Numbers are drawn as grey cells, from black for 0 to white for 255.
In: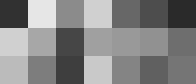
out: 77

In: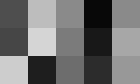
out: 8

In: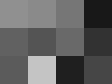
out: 118

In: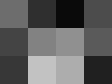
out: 10

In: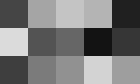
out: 180

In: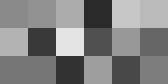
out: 199

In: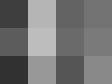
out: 99

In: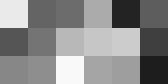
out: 35

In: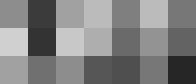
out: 187
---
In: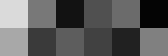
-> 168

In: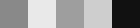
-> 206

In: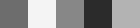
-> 179

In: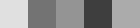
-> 171

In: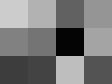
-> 190

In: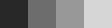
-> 152

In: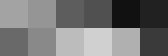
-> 188

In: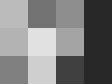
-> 207
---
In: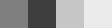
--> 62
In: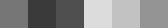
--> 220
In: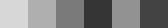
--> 53
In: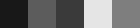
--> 58
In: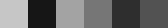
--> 118
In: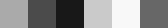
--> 202
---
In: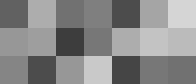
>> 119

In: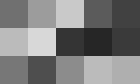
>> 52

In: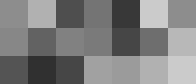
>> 122

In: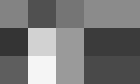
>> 154

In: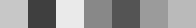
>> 136

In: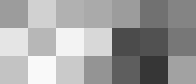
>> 216

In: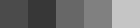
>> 103

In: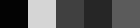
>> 64
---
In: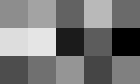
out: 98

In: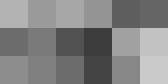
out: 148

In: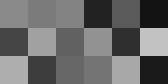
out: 34

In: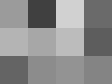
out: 64

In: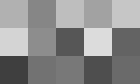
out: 190

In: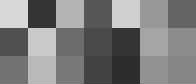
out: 208

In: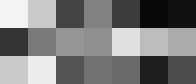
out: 60

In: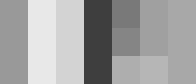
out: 121

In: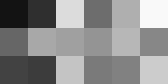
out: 109
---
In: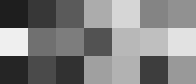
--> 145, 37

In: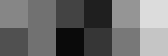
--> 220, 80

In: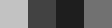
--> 113, 194

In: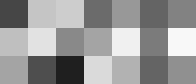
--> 130, 164

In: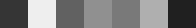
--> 32, 53

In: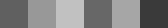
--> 58, 96

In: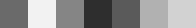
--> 210, 106

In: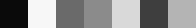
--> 180, 10

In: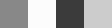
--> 204, 136
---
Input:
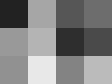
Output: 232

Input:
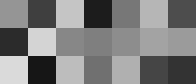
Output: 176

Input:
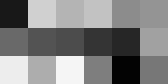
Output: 126

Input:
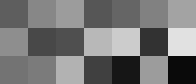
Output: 22

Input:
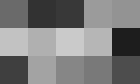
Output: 134

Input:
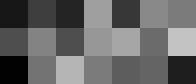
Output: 93

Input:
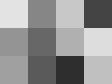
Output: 90

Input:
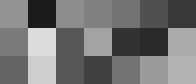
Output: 114
